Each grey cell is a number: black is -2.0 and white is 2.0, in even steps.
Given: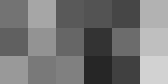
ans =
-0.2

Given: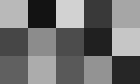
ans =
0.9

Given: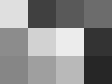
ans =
1.5

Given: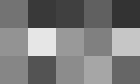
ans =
-0.2

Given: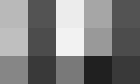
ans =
0.9

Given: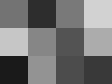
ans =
-0.2
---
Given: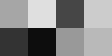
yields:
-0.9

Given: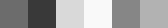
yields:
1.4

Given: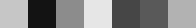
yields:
0.2

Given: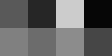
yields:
1.2

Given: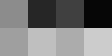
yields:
-1.0

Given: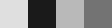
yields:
0.9

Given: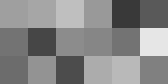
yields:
1.0
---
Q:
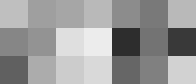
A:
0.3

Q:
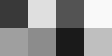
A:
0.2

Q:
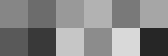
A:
-1.1

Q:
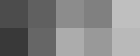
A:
-0.4

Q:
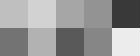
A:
0.8

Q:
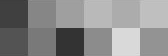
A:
-0.1

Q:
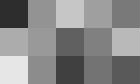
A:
0.4

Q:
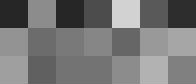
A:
-0.3

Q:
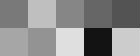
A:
0.3
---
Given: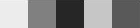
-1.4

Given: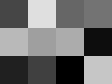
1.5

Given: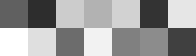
1.3

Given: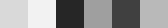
0.5

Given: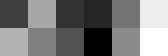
-1.4

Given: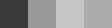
0.4

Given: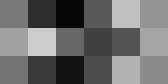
-0.6

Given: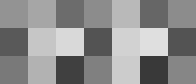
0.9

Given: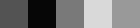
-0.1

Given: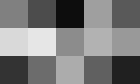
-1.8
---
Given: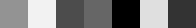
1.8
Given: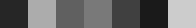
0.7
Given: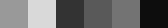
1.4
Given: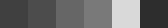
-0.8
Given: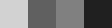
-0.5
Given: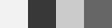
-1.1
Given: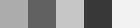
-0.5
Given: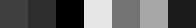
-1.3
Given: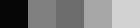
0.0
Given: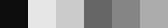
1.6
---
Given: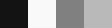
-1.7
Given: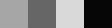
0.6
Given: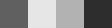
-0.5
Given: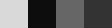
1.4
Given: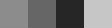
0.2
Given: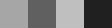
0.6
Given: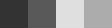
-1.2
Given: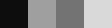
-1.8
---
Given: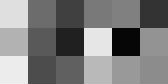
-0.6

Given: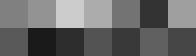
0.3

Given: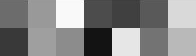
0.4

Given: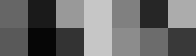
-1.6

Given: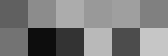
0.2

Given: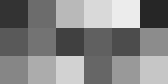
-0.2

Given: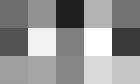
1.8

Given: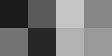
-0.6
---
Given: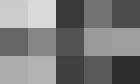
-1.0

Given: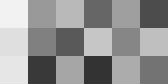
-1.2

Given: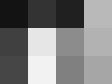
1.8

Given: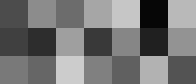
-0.5

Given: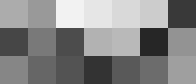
-0.6

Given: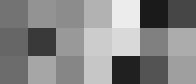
-1.5

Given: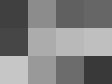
0.4

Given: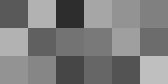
-0.4

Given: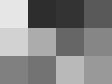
-0.2

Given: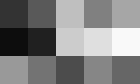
-0.8
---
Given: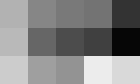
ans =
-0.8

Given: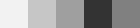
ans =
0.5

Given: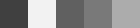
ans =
-0.5

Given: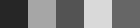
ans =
-0.7

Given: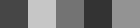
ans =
-0.2

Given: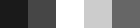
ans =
2.0

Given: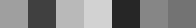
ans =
1.3

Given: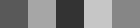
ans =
-1.2
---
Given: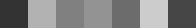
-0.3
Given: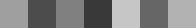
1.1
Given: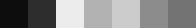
1.2
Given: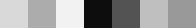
-0.7
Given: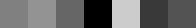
1.2
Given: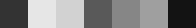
0.1
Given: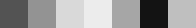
0.6
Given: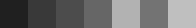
0.8
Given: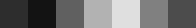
1.5
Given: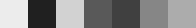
-1.0
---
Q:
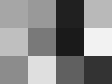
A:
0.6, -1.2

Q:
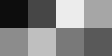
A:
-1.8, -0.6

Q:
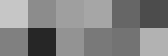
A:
1.1, 0.8

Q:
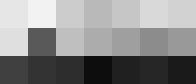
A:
1.6, -1.6

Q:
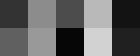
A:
-1.2, -1.5

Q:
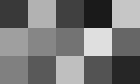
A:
-1.1, -1.4

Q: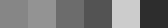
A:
0.1, -1.3

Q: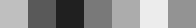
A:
1.0, 0.3
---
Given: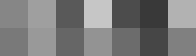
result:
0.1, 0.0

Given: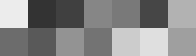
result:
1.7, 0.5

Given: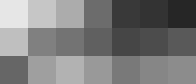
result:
1.6, 0.2

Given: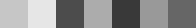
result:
1.1, -0.4

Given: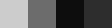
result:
1.2, -1.3

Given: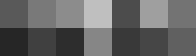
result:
-0.6, -0.5

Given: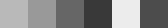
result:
0.9, -0.8

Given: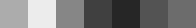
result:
0.7, -0.3
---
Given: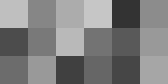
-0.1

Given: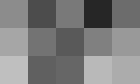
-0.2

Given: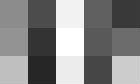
-1.2

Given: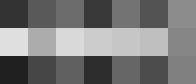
0.7

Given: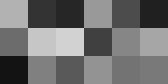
1.1

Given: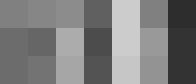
-0.4

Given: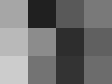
0.2

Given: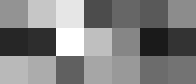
-1.3

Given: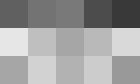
1.0
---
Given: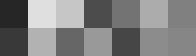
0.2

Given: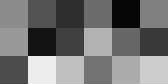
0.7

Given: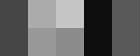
-1.8

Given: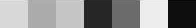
1.7

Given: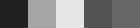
-0.7

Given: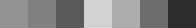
-0.3
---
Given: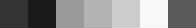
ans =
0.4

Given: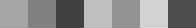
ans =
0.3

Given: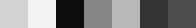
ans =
0.1

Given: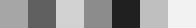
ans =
0.6

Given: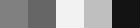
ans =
0.0

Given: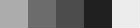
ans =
-0.3

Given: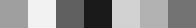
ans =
0.5

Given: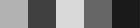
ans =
-0.4

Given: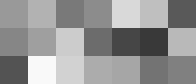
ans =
0.4

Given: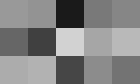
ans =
0.2
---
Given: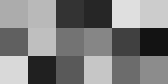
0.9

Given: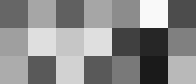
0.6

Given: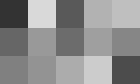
1.4

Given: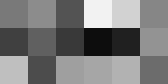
0.2

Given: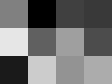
-2.0

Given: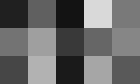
-0.5

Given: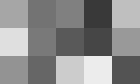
-0.2

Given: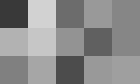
1.3

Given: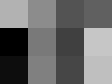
0.2
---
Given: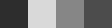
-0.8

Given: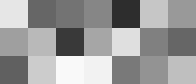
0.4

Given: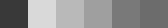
-0.3

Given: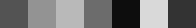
-1.2

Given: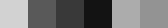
0.3

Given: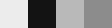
0.2

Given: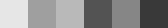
-1.1

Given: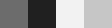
1.1

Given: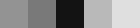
1.5

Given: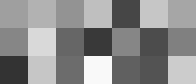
0.6
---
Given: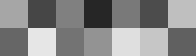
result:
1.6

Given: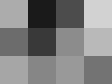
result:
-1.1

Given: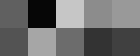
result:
0.6

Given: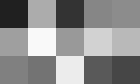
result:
1.9

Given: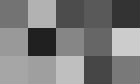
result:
-1.5

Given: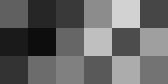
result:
-1.8
